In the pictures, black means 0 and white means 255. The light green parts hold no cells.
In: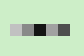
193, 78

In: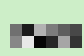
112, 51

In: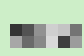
52, 156

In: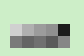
208, 134

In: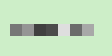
119, 168

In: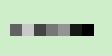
98, 0

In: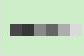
72, 218

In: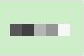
88, 247
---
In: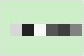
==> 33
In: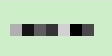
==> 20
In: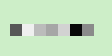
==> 239
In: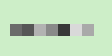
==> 86
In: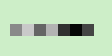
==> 201
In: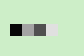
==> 163
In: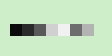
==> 42
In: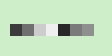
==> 111
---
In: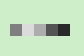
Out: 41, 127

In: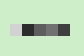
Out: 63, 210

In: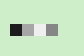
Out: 134, 28

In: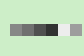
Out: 157, 135

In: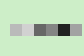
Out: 162, 186

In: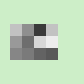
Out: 194, 134
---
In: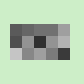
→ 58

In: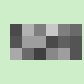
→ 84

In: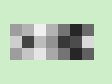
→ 96

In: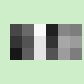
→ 125

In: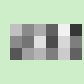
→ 97

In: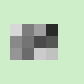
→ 193

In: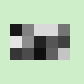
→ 196

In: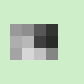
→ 133
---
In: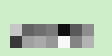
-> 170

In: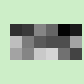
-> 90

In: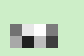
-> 189

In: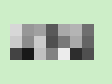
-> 203

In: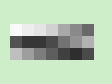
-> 55

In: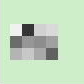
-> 141

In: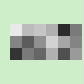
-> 144

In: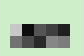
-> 41

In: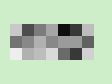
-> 177
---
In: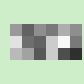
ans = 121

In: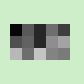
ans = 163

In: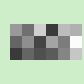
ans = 252

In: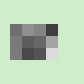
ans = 164

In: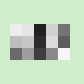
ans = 93

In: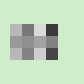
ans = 131

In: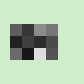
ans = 75
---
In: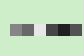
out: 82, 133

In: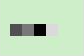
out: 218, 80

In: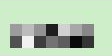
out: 136, 81

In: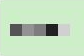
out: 208, 84

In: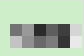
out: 213, 195

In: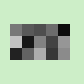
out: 12, 34

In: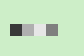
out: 127, 57

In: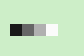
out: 251, 25

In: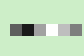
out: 126, 94

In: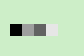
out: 230, 3
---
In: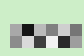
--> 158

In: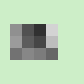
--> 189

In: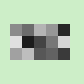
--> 213

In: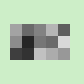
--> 217

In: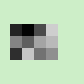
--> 185

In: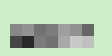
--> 192

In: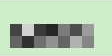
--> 134

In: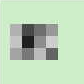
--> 205

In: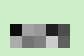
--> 95

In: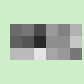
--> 198
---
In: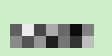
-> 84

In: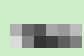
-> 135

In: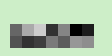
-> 50

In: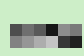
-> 150

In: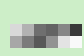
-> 123

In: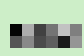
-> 137

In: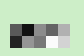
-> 149

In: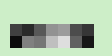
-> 128

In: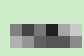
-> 148

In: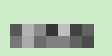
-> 170
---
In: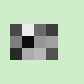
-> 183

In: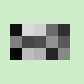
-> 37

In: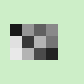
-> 75

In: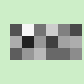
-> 104

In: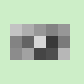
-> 78

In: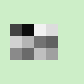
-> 191
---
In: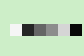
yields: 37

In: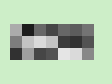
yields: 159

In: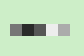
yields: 42

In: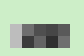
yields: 59

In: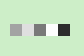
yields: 223

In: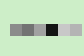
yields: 115

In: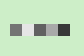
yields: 229

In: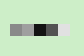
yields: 159

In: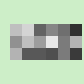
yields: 88
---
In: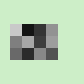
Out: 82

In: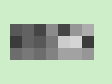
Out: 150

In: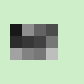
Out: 190

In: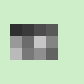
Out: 99

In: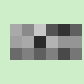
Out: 118

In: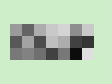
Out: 223

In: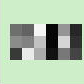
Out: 68
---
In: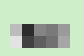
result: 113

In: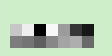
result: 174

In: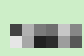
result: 157

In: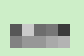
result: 169

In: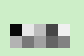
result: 100

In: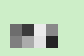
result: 226
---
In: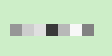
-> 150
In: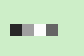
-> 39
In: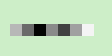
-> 183
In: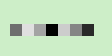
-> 110
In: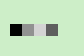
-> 3
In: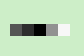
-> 85
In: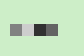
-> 129
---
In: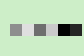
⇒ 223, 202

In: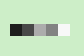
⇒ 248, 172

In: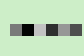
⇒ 194, 151

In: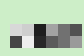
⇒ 238, 216

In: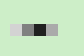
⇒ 211, 170

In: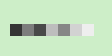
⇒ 238, 210

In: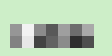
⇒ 242, 231
